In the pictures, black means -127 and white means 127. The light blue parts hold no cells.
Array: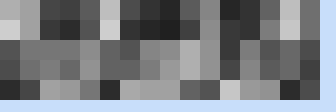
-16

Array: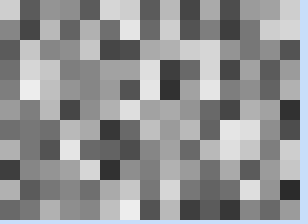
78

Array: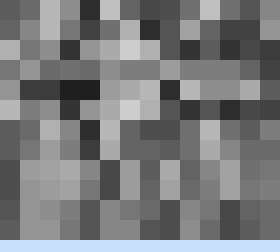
6

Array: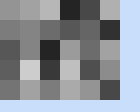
48

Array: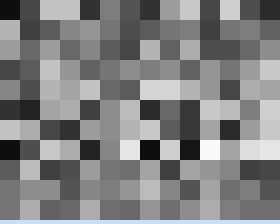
-84

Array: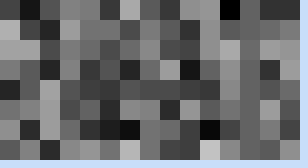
-77

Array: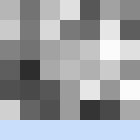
8

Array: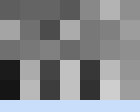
15

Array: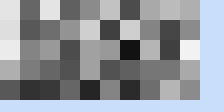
47
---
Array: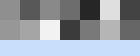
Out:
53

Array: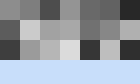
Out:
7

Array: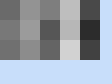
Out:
55

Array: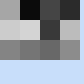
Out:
-70

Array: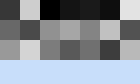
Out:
65

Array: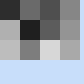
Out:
-35
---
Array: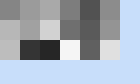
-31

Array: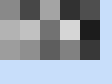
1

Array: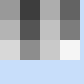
73

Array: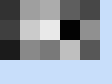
63

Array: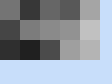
31

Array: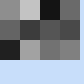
-13

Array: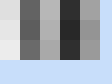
-80

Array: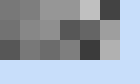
-68

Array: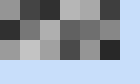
21
